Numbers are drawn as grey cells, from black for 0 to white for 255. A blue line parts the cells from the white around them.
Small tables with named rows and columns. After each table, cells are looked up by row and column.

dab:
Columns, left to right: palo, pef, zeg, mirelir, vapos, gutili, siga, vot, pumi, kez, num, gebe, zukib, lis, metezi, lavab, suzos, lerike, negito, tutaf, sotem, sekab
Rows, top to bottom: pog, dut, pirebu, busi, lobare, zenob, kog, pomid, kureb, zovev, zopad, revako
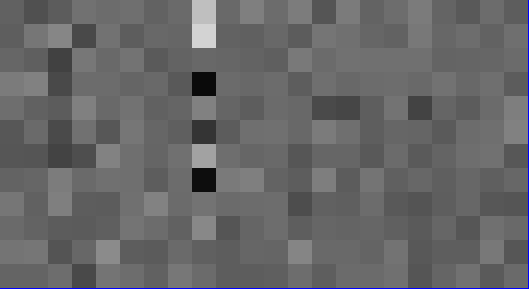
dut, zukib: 92
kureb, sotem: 87
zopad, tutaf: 94
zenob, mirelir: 113
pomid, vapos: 112
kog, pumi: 162
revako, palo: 100
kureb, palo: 118
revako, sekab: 106
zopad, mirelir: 103
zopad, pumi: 96

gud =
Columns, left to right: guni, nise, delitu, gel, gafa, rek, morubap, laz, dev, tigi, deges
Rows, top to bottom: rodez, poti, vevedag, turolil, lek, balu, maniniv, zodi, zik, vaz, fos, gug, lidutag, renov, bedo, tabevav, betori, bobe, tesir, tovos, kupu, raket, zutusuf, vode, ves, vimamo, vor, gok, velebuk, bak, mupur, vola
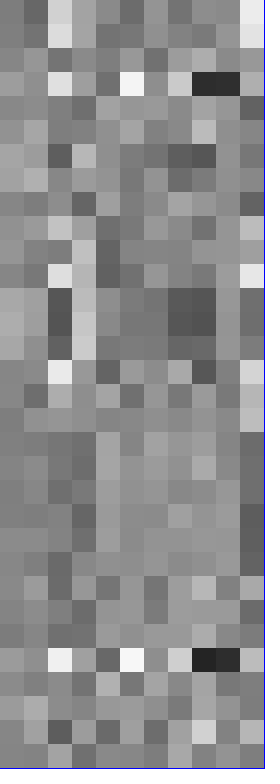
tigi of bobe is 137
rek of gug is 113
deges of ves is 169
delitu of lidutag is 86
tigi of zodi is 144
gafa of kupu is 157
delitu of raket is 130
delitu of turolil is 224
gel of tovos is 109
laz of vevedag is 156
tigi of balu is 143
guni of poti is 127
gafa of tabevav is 100
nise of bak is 172
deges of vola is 126
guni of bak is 155
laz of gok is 207
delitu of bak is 140
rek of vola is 135

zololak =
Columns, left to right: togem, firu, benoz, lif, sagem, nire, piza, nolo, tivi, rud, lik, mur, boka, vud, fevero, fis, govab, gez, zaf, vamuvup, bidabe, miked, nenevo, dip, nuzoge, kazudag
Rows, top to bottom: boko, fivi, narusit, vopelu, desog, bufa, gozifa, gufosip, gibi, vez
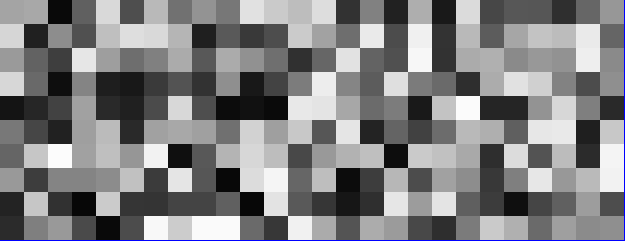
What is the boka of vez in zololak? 241
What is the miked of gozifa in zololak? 220
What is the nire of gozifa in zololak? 150
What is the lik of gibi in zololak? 7
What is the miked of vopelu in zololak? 225
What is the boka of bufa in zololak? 200
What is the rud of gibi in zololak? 96
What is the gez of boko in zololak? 174
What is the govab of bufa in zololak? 100
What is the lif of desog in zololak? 161
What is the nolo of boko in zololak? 113
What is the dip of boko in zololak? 47
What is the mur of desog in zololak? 10

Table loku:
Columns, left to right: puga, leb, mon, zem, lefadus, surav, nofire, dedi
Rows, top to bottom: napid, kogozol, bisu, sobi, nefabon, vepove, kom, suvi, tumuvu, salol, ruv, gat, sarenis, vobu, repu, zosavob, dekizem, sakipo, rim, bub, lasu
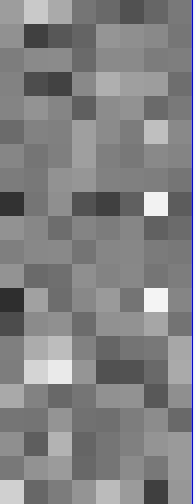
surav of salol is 134
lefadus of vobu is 145
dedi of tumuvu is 92
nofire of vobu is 166
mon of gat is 111
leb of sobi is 77

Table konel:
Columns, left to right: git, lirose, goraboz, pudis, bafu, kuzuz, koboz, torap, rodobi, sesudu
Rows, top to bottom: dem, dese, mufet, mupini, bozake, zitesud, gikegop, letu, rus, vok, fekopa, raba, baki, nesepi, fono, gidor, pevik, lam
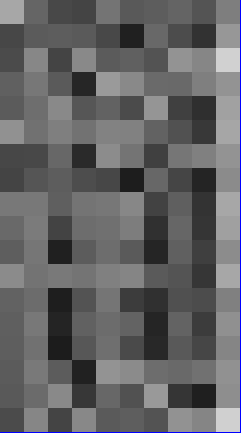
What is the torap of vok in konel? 102
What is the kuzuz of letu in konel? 29
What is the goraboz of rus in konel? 95
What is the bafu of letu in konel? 71
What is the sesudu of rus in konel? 167
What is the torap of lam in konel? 146
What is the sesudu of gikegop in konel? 147
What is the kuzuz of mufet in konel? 96
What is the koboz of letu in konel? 103
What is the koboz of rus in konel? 66
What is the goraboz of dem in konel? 72
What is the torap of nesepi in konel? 99
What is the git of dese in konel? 71
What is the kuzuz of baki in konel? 60
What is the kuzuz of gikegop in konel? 116
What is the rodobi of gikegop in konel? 128
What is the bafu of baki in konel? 117
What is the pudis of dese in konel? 90
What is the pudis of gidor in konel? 33
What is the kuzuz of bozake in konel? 75

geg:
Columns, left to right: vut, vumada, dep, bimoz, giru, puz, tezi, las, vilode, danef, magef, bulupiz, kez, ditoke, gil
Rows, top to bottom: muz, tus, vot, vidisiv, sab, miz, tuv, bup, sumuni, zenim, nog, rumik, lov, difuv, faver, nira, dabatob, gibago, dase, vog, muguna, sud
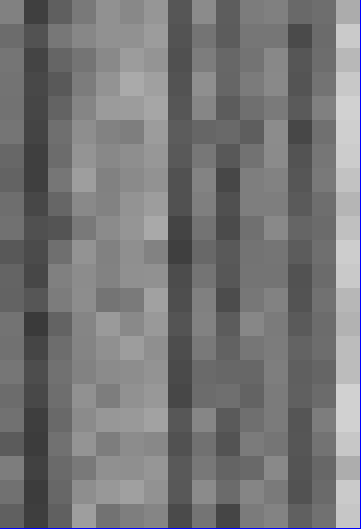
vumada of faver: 69
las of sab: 86
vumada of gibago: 62
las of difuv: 84
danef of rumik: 87
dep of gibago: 105
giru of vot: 137
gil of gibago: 209
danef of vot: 103
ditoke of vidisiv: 115
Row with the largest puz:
vidisiv

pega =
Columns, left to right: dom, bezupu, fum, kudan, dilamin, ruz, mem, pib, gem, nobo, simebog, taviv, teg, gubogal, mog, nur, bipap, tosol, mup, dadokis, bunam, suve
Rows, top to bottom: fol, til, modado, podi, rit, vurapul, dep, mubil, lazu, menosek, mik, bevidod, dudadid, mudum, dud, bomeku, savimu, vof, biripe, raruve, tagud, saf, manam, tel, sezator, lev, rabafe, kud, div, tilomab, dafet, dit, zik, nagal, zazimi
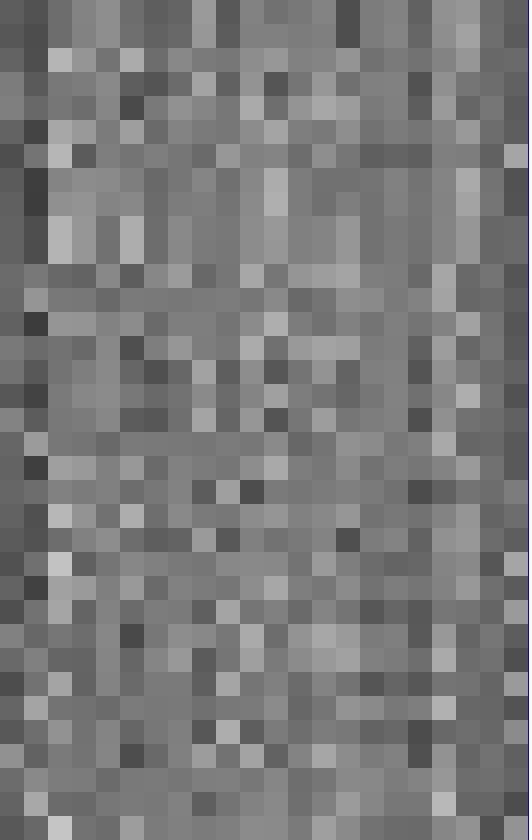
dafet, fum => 146
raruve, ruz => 152
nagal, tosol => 119
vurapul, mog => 142
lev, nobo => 164
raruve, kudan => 153
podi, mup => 144
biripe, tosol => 127
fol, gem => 154
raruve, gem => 123
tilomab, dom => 101
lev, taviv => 128
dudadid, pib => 119
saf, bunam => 100
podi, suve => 97
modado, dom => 99
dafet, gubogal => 124
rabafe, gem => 136
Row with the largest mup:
nagal

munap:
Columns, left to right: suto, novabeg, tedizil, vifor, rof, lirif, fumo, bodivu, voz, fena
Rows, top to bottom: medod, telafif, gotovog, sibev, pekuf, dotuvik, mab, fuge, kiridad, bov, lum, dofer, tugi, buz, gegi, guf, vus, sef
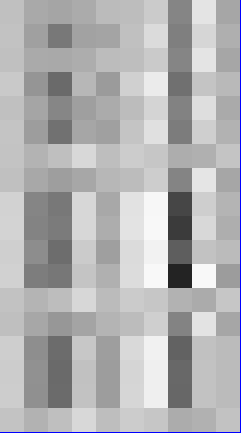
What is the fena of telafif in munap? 175
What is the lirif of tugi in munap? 203
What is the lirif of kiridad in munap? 226
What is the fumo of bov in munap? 248
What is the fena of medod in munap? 166
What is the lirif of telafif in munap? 192
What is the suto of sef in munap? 195
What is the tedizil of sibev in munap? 106
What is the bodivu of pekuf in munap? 130
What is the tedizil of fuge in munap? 158
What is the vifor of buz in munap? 164
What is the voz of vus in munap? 194
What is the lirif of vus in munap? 214
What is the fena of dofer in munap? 156
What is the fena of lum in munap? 187
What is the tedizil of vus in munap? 107
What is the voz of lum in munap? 194
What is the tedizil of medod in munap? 165
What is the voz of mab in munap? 176
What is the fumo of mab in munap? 198
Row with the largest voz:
dofer

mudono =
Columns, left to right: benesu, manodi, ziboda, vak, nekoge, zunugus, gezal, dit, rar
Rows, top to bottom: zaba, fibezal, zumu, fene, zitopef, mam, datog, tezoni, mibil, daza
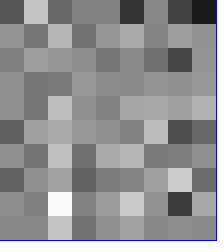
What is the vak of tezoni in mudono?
99
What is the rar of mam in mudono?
106
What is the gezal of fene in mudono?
148
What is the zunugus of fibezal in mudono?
169
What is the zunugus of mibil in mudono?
201
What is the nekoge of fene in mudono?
139
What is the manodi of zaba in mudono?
196
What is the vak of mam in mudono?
150
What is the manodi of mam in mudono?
159
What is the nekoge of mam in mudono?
145
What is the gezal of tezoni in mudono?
159
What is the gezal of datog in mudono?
123
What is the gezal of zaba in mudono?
136
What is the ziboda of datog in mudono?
191
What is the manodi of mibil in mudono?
128
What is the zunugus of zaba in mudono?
54
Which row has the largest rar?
zitopef

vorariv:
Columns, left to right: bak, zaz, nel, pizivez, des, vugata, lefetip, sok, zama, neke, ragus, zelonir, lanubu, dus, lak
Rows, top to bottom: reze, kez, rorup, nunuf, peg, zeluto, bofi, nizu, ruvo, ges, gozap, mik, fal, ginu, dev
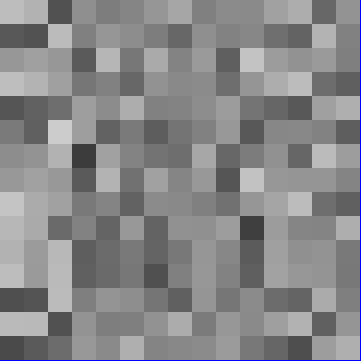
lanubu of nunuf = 188
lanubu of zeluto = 136
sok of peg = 131
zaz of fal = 84
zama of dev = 139
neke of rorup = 95
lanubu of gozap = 144
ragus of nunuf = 149
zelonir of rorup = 156
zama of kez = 143
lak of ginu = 149
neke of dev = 155
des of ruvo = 132
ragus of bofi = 124
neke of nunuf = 110

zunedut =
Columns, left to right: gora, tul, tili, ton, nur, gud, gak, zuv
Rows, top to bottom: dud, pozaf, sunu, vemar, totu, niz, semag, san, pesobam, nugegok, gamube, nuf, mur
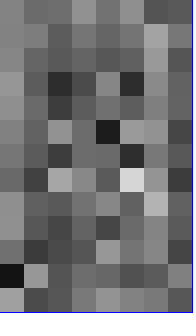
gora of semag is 118
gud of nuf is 81
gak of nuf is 91
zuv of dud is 89
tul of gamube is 59
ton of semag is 108
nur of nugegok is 70
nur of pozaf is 101
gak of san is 148
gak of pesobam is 179
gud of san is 214
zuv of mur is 87

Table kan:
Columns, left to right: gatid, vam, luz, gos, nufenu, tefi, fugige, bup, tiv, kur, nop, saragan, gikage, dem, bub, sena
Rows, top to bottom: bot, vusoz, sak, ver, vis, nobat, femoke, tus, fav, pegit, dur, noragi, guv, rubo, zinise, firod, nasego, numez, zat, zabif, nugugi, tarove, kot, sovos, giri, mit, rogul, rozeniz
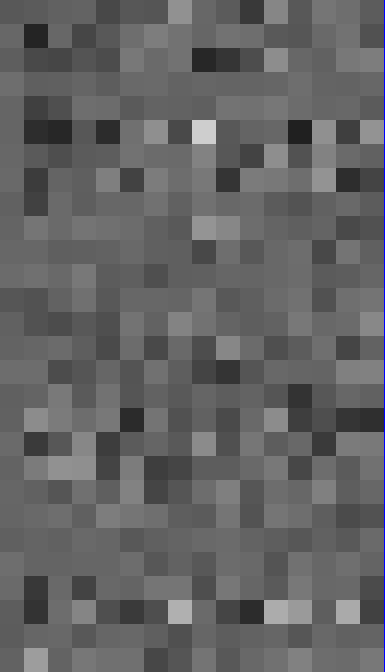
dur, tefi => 105
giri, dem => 104
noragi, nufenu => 92
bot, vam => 91
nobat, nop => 100
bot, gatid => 88
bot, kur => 91
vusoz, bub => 114
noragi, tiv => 96
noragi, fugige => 79
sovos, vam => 100
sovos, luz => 100
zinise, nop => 107

